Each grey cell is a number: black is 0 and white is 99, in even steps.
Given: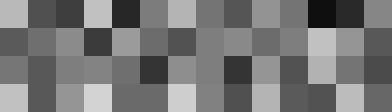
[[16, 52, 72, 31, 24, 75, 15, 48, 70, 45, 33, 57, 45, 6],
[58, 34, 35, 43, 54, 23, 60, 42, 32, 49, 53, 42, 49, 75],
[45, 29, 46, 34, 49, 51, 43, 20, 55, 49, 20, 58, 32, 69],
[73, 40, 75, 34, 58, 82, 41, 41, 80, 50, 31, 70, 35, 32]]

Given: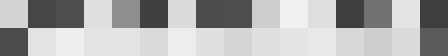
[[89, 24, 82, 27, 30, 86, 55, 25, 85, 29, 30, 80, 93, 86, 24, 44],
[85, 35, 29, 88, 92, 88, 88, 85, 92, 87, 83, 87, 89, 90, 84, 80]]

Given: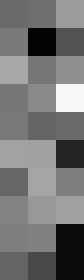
[[43, 60, 41],
[1, 32, 47],
[46, 55, 65],
[53, 96, 46],
[39, 41, 47],
[62, 14, 63],
[64, 49, 40],
[59, 62, 51],
[50, 4, 49],
[28, 4, 39]]

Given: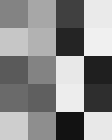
[[25, 91, 51, 65],
[14, 93, 77, 69],
[90, 12, 35, 51],
[92, 18, 41, 37],
[7, 90, 80, 55]]

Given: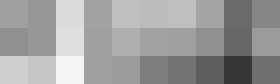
[[41, 52, 62, 59, 85, 63, 74, 73, 74, 64],
[40, 60, 56, 59, 86, 62, 68, 63, 62, 56],
[21, 43, 80, 77, 95, 62, 60, 49, 45, 37]]

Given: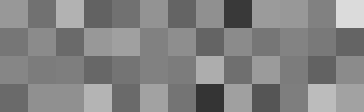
[[50, 85, 59, 44, 69, 38, 44, 57, 39, 56, 22, 60, 59],
[47, 39, 46, 54, 41, 59, 62, 50, 55, 39, 54, 46, 51],
[38, 54, 52, 48, 49, 40, 45, 50, 48, 67, 43, 60, 48],
[73, 63, 41, 56, 56, 70, 41, 63, 45, 20, 62, 33, 49]]

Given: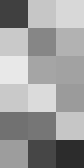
[[77, 84, 25],
[52, 69, 78],
[64, 63, 90],
[85, 60, 78],
[46, 77, 44],
[27, 17, 61]]
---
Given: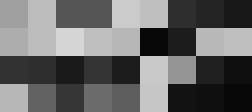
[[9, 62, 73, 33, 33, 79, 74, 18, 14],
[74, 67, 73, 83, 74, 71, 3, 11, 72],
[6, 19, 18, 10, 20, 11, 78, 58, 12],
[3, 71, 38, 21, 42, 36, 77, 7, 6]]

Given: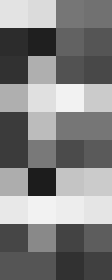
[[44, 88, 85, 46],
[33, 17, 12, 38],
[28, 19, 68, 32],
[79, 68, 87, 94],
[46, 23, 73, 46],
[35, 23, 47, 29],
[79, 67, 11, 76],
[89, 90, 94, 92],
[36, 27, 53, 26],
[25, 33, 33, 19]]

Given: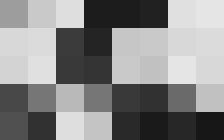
[[89, 61, 78, 86, 11, 11, 13, 87],
[85, 84, 85, 23, 14, 77, 78, 84],
[84, 82, 87, 22, 20, 78, 75, 89],
[75, 28, 46, 72, 46, 22, 19, 41],
[9, 31, 19, 86, 76, 16, 10, 15]]

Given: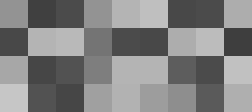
[[67, 57, 25, 29, 57, 70, 74, 28, 29],
[24, 28, 70, 72, 45, 29, 28, 67, 73],
[75, 65, 27, 32, 49, 70, 70, 36, 29],
[68, 77, 32, 27, 62, 69, 61, 55, 35]]

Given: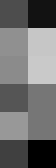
[[7, 30],
[77, 56],
[78, 54],
[46, 33],
[46, 59],
[0, 25]]

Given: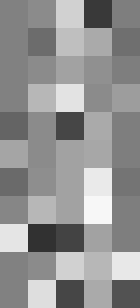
[[49, 50, 54, 81, 22],
[43, 50, 42, 74, 66],
[49, 50, 54, 63, 56],
[61, 50, 71, 88, 54],
[49, 39, 54, 27, 66],
[49, 64, 54, 63, 65],
[45, 41, 55, 63, 91],
[49, 52, 71, 63, 96],
[49, 89, 19, 26, 63],
[90, 50, 54, 81, 71],
[32, 50, 86, 27, 66]]
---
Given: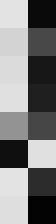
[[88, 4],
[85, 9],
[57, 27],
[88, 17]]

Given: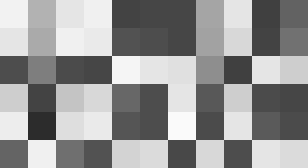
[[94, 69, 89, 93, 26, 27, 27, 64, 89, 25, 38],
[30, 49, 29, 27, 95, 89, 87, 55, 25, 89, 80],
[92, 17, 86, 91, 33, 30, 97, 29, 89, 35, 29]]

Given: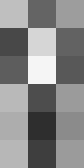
[[74, 39, 61],
[36, 95, 34],
[67, 18, 54]]

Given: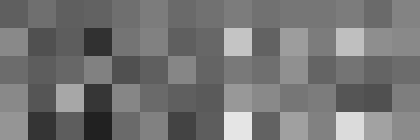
[[37, 43, 37, 38, 43, 48, 41, 44, 48, 44, 46, 46, 48, 41, 51],
[42, 36, 40, 50, 31, 37, 52, 39, 47, 43, 56, 39, 45, 39, 42],
[58, 20, 36, 13, 41, 50, 26, 36, 89, 38, 62, 50, 85, 63, 54]]

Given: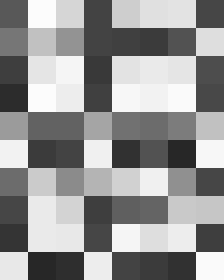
[[34, 98, 83, 26, 80, 87, 88, 27],
[24, 89, 95, 22, 88, 91, 89, 30],
[60, 38, 38, 64, 44, 42, 48, 75],
[42, 79, 54, 70, 81, 93, 56, 27],
[20, 91, 90, 27, 95, 86, 92, 24]]

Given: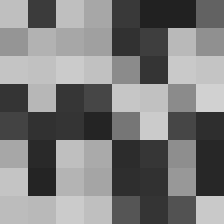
[[74, 23, 74, 65, 22, 13, 13, 38],
[76, 75, 79, 75, 54, 20, 78, 76],
[26, 19, 20, 14, 46, 79, 27, 18],
[76, 14, 70, 64, 18, 19, 59, 15]]
